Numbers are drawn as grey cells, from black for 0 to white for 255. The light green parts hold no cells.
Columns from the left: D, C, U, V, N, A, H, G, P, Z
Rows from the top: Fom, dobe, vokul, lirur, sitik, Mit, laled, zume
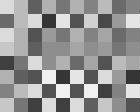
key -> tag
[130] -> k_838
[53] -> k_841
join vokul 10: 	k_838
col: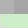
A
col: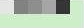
Z
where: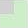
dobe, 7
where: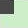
dobe, 8
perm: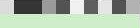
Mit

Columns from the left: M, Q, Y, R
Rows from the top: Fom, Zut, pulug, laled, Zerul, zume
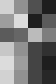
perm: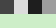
Zerul
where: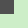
Fom, 3
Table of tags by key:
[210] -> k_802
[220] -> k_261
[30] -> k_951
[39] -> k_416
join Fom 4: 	k_951
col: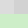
M

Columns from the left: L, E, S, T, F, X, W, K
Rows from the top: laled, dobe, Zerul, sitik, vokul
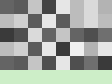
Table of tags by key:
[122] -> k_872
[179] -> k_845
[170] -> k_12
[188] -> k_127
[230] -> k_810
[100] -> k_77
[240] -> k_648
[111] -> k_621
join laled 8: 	k_845
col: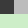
L
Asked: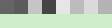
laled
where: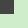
laled, 4

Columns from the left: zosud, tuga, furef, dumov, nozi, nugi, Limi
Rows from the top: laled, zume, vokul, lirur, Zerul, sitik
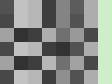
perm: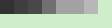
Zerul
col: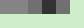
nozi
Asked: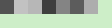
laled
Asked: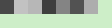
zume

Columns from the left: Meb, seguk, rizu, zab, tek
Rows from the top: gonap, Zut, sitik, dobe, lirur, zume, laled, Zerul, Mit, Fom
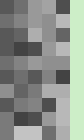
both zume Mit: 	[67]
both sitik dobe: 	[88]
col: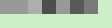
rizu
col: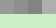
zab

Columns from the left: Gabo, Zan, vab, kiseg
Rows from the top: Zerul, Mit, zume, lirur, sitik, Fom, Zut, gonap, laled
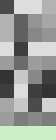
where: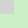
gonap, 4
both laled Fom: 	[136]

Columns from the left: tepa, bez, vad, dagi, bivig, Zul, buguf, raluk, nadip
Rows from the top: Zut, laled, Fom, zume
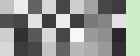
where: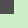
laled, 1
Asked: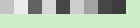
Zut
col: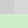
tepa
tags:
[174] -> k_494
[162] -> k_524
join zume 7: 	k_494

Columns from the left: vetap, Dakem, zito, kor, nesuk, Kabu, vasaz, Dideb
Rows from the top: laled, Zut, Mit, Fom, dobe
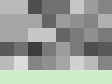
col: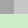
zito
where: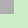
Zut, 8

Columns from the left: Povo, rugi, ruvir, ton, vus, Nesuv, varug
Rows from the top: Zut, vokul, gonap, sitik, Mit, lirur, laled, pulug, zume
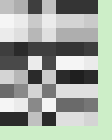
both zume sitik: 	[42]
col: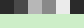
rugi
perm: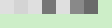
laled
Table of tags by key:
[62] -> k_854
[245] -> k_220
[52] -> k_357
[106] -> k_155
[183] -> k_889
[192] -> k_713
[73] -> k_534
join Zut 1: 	k_713
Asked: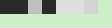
zume
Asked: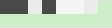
Mit

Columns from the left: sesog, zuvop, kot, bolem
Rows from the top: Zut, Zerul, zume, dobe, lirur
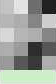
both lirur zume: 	[173]
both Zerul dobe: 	[173]
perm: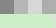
zume
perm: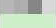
zume
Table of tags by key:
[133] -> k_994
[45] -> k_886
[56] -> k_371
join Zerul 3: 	k_994
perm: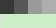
lirur

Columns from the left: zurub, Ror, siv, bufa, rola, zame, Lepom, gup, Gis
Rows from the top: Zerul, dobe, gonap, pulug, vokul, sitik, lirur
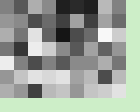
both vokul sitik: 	[76]
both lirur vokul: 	[174]

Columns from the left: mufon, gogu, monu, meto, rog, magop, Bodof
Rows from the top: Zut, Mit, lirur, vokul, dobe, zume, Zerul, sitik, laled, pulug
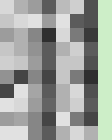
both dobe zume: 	[198]
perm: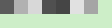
Zerul
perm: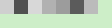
Zut
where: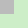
Zut, 5
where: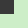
lirur, 7
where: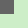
sitik, 4

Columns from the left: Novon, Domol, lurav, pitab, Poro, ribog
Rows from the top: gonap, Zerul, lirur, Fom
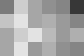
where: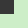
gonap, 6
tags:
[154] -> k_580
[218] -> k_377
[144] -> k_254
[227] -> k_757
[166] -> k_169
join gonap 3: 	k_169
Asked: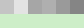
Zerul
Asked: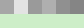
Fom
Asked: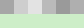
lirur

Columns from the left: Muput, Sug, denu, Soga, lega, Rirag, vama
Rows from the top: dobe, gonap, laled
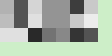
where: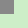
laled, 5
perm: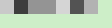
dobe
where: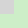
dobe, 3
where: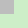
gonap, 1

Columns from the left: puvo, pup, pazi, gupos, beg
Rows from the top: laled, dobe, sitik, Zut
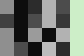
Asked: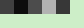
dobe
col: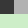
beg
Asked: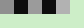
sitik
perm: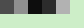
laled
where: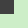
dobe, 1

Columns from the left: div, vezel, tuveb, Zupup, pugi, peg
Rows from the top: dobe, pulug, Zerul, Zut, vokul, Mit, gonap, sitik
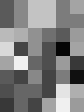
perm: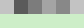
dobe
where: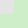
gonap, 5
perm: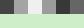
sitik
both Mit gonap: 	[68]

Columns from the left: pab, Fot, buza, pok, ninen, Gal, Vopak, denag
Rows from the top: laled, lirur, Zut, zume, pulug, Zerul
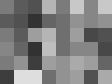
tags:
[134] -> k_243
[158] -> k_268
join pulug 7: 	k_268
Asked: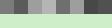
Zut
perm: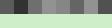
lirur

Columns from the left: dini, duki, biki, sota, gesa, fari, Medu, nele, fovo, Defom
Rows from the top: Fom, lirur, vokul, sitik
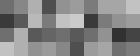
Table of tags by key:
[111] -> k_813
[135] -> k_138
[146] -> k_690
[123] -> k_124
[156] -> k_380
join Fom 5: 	k_690
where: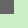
vokul, 4
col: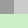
fari
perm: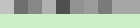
Fom

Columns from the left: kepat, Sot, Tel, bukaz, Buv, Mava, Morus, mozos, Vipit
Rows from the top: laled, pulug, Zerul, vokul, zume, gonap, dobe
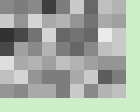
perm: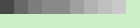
vokul
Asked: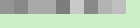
dobe
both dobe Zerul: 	[202]
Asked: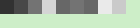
Zerul
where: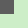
gonap, 8

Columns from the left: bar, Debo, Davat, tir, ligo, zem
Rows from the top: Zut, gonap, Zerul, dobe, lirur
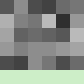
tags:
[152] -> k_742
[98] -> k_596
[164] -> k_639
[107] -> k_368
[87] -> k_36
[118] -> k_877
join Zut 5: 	k_368
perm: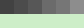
Zut
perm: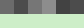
lirur

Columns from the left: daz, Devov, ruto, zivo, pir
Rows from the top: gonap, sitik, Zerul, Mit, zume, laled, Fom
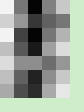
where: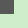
Mit, 2
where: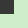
sitik, 3
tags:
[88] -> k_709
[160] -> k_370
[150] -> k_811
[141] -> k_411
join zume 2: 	k_411
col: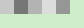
pir
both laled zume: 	[141]

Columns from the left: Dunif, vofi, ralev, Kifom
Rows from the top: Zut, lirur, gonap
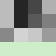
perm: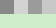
gonap
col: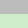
Dunif
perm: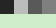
lirur
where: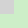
gonap, 2
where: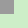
gonap, 4
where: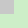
gonap, 3
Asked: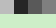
lirur

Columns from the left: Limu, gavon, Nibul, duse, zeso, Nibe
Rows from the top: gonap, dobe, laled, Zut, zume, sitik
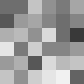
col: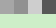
Nibul
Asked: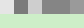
Zut
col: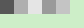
Limu

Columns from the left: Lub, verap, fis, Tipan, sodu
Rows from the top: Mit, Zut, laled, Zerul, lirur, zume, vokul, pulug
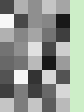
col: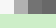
Lub
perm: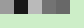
lirur
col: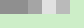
fis
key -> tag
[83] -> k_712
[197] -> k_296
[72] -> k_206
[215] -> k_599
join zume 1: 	k_712

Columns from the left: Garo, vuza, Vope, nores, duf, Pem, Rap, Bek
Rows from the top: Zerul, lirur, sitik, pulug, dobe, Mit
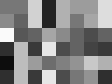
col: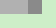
duf
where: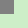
dobe, 5
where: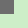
dobe, 4

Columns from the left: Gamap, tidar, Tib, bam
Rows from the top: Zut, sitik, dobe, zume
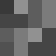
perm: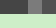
zume
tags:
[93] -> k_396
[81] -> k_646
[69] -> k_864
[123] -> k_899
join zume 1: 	k_646
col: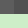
Gamap
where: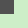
zume, 1
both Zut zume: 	[123]
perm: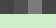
zume
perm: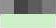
dobe

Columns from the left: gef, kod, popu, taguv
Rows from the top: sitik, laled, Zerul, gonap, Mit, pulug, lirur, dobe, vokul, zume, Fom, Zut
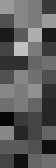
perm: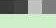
gonap
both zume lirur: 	[135]

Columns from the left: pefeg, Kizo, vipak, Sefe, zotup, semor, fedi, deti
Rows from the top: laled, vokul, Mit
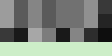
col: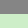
vipak
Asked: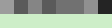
vokul

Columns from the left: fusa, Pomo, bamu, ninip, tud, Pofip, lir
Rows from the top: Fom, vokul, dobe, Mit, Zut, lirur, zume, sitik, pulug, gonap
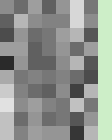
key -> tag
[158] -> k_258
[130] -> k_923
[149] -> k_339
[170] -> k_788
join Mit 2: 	k_258
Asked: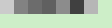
zume
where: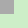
lirur, 1

